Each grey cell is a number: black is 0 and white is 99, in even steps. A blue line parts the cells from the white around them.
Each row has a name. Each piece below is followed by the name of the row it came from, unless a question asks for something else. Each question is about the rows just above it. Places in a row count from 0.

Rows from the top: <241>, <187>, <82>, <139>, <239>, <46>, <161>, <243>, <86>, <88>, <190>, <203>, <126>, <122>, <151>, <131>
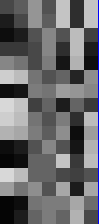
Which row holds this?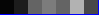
<131>
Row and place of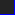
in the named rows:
<46>, 5
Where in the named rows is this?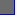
<151>, 6

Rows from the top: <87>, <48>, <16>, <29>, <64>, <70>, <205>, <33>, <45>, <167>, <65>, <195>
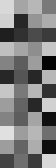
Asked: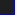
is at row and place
<16>, 0
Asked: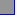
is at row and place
<48>, 2
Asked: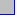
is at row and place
<29>, 0

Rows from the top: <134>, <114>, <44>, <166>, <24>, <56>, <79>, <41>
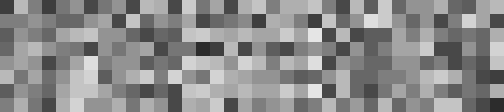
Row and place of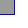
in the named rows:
<41>, 25
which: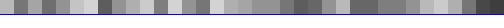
<56>
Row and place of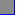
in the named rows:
<114>, 17
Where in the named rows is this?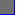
<56>, 3
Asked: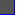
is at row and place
<24>, 34

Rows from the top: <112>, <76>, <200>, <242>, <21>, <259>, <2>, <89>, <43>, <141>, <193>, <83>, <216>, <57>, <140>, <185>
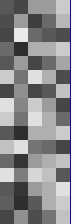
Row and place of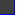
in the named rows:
<76>, 2
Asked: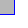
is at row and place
<76>, 4
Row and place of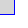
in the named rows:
<216>, 2
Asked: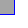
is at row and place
<21>, 4
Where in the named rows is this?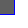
<140>, 0

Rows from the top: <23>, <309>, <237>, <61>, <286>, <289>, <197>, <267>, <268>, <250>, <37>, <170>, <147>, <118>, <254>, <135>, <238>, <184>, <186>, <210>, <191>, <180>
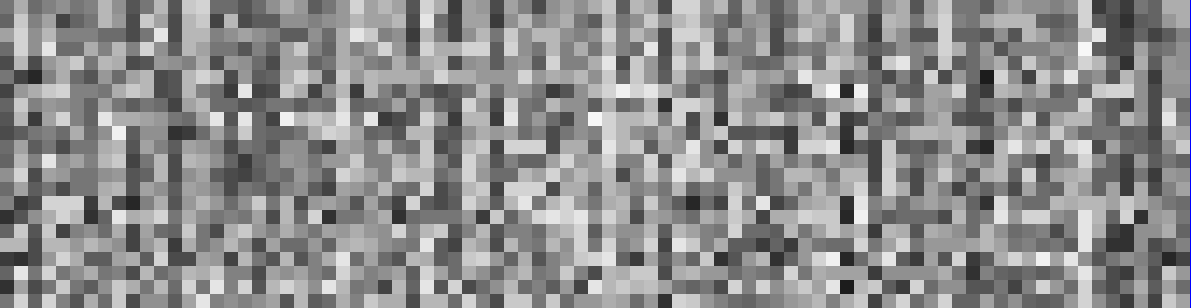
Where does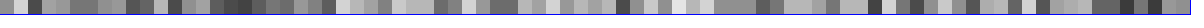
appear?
<147>
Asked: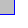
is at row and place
<191>, 46
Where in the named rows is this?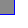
<210>, 81
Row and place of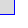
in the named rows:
<254>, 71

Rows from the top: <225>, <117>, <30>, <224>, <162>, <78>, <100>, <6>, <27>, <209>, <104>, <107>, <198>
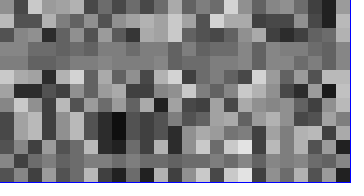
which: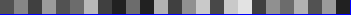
<198>
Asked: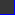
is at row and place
<30>, 9
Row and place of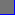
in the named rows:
<209>, 16
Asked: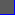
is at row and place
<30>, 8
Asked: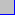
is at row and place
<100>, 24

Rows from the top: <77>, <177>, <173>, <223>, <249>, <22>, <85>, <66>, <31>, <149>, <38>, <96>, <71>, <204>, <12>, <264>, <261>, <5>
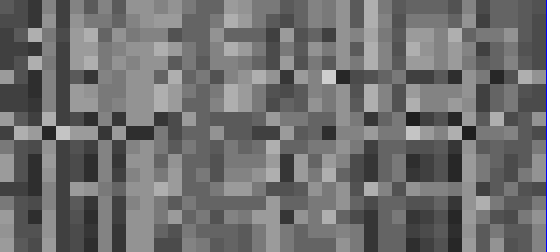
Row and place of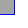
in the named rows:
<173>, 26
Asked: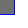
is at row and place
<38>, 18
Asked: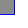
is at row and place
<66>, 33

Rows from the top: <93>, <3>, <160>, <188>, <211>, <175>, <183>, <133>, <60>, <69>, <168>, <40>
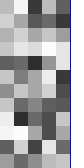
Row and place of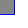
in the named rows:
<133>, 2
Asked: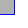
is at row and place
<160>, 0
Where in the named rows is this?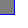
<175>, 1
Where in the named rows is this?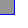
<211>, 3
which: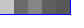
<133>
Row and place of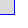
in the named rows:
<188>, 2
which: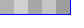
<160>

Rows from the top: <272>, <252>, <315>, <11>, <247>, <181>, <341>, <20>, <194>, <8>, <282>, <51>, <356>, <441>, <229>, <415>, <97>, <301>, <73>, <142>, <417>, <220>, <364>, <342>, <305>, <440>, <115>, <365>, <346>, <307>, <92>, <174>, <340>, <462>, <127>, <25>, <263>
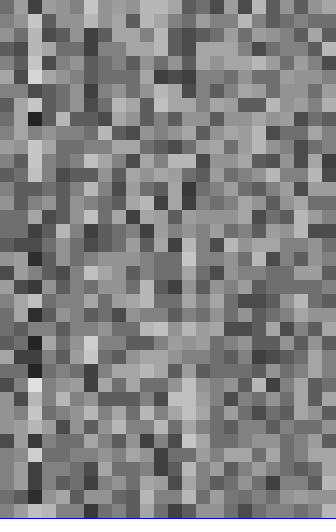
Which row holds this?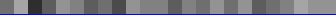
<364>
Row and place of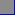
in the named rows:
<340>, 1
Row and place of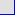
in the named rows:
<365>, 2
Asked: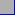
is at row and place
<20>, 23
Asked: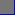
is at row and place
<25>, 16
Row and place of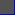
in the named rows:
<51>, 19
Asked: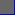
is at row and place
<25>, 8

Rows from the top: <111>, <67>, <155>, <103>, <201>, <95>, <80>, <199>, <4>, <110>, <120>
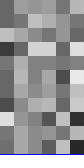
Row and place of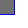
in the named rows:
<120>, 0
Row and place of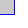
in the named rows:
<199>, 5
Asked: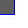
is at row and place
<120>, 3
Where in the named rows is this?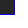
<120>, 5

